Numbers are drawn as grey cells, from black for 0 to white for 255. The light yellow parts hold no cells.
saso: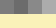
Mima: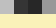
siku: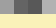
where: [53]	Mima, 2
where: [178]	siku, 4
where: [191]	Mima, 1

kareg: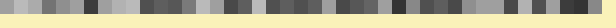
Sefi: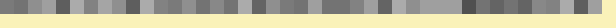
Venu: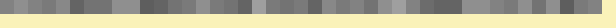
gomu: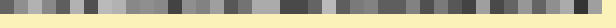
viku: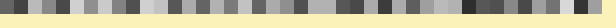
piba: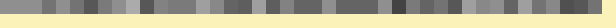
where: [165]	Sefi, 8
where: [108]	Venu, 31
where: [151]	gomu, 38

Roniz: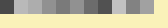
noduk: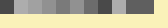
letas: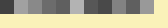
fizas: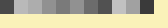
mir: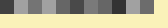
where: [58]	fizas, 11
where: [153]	letas, 11
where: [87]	letas, 7
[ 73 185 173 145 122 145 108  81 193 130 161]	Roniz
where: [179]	letas, 6

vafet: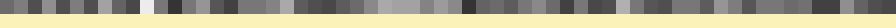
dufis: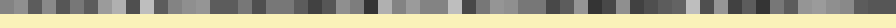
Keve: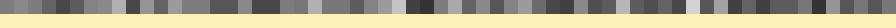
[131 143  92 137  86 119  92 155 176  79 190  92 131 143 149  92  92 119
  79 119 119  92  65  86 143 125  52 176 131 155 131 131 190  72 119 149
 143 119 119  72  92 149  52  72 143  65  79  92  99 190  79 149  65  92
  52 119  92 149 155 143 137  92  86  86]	dufis
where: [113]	vafet, 58

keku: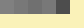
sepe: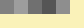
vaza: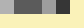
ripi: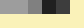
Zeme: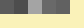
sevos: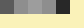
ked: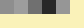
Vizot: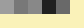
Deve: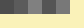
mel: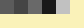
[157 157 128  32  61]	ripi
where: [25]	mel, 4
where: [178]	vaza, 1
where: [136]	Vizot, 3
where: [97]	Zeme, 5
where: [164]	Zeme, 3
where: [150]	ked, 5

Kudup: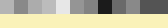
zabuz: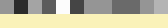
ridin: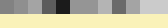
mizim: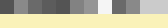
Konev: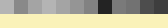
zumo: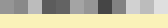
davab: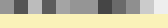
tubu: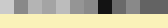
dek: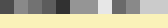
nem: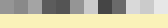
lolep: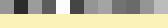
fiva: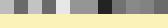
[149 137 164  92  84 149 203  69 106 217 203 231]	nem
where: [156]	lolep, 3
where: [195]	fiva, 3
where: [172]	Kudup, 3
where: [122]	Konev, 9
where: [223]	zumo, 12

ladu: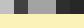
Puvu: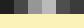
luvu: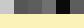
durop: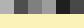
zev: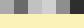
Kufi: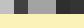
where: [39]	ladu, 6
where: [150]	Puvu, 3
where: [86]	luvu, 2

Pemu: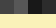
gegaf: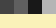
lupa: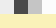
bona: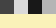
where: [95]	gegaf, 2
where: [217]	bona, 2

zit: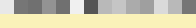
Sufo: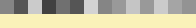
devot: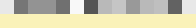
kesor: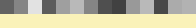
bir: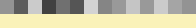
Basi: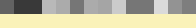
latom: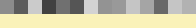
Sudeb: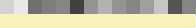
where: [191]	devot, 12
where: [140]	latom, 1
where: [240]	zit, 6

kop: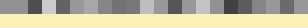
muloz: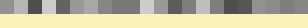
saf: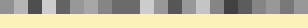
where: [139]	muloz, 20
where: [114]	kop, 9

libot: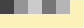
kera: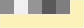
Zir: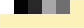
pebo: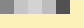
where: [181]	libot, 5
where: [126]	kera, 5
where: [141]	kera, 1
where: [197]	pebo, 2
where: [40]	Zir, 3
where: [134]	pebo, 1
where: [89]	kera, 4

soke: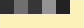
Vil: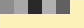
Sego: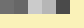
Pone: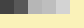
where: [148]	soke, 4
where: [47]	soke, 1
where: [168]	Vil, 2
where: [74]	Sego, 5
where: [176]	Vil, 4
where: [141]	Vil, 1

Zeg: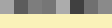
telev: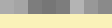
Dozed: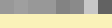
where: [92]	Zeg, 2
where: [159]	Dozed, 2
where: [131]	Dozed, 5

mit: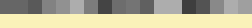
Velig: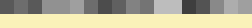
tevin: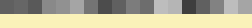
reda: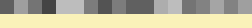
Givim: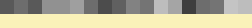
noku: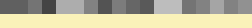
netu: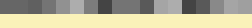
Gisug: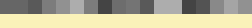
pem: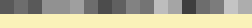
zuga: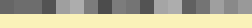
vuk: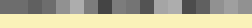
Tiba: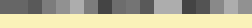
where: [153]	zuga, 18
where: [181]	tevin, 13

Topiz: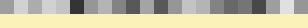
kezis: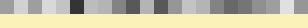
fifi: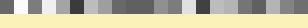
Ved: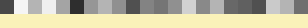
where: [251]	fifi, 2
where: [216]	kezis, 4
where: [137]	Ved, 15
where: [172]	Topiz, 3

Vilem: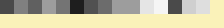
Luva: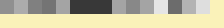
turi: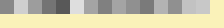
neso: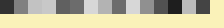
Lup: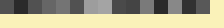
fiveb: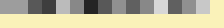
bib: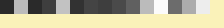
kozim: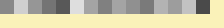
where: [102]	Lup, 4
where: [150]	kozim, 3

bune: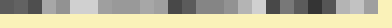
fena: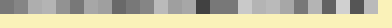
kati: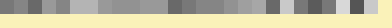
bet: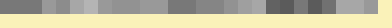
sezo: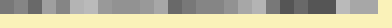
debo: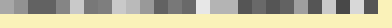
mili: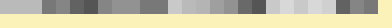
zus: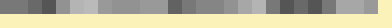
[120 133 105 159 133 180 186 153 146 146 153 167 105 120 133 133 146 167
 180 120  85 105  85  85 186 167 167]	sezo
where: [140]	bet, 5
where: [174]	fena, 3
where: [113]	bet, 24
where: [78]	bune, 3
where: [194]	bune, 26
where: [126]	debo, 8

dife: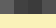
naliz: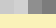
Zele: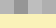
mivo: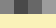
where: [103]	mivo, 3
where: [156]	mivo, 4
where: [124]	naliz, 4
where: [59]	dife, 3

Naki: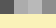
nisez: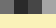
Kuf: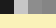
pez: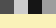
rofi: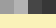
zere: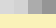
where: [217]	zere, 1
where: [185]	Naki, 3
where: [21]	pez, 3
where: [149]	zere, 4
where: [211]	zere, 2
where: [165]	nisez, 4
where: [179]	rofi, 2

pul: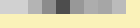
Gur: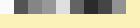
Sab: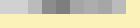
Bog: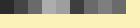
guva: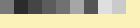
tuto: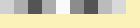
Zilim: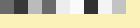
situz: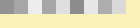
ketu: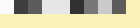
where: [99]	Gur, 6
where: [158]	Bog, 5
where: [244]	Zilim, 8
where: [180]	pul, 3

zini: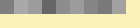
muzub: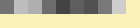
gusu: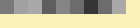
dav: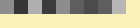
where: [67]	muzub, 5
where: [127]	zini, 1
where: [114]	muzub, 1
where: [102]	zini, 4
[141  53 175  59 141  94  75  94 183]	dav
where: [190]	muzub, 2
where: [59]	dav, 4

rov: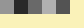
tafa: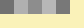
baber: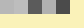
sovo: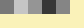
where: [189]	baber, 2
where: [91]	baber, 3
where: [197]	sovo, 2
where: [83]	rov, 5
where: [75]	baber, 5
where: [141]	tafa, 3
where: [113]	tafa, 1

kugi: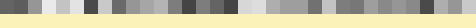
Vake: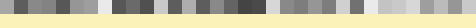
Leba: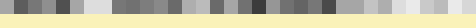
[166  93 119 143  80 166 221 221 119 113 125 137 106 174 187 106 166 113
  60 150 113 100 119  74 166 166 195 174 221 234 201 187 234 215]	Leba
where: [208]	Vake, 25
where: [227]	kugi, 6
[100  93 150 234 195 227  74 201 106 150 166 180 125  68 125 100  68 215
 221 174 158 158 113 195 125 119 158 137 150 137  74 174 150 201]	kugi
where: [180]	kugi, 12
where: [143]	Leba, 4
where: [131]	Vake, 4

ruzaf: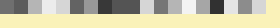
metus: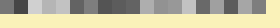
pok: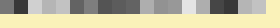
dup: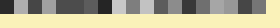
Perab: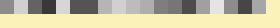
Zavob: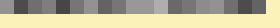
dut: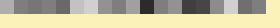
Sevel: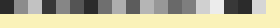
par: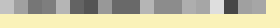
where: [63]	dut, 14
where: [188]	Perab, 10
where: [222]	par, 16
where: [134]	Sevel, 5
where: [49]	ruzaf, 16

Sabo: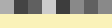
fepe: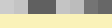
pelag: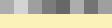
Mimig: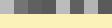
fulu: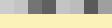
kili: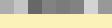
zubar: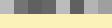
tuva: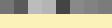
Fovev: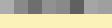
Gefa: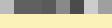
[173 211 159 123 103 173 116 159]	pelag
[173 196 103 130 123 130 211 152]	kili
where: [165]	Fovev, 7
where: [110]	Fovev, 3
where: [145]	Fovev, 4

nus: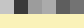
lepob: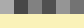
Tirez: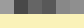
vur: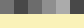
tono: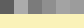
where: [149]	lepob, 5
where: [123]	tono, 3
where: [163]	tono, 5
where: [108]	vur, 3
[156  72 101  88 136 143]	Tirez
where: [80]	lepob, 4

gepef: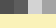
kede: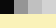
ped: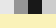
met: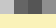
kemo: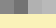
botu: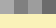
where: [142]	met, 4
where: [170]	botu, 1
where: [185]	kemo, 4
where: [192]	kede, 3
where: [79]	gepef, 1

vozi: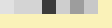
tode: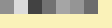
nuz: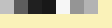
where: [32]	nuz, 3
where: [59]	vozi, 4
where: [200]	vozi, 7
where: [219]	tode, 2

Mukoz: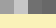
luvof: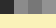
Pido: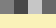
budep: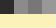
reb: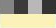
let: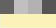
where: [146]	luvof, 4
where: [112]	Mukoz, 3

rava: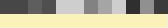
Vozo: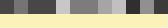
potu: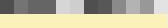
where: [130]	rava, 7
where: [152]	potu, 11
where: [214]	potu, 5
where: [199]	Vozo, 5
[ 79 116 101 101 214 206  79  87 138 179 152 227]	potu
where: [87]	potu, 8
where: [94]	rava, 3

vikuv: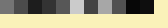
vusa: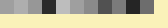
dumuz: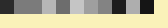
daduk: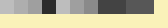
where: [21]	dumuz, 11
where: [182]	dumuz, 4
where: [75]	vikuv, 2
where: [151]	vusa, 3
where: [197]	dumuz, 6
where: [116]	vikuv, 1
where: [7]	vikuv, 10

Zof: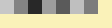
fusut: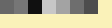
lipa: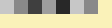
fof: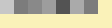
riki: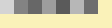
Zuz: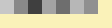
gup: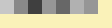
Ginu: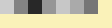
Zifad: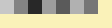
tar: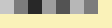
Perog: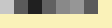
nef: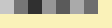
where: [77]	fusut, 7
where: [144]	Zuz, 7
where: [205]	Ginu, 1
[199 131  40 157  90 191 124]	Zof
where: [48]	nef, 3
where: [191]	Zof, 6
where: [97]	Perog, 4

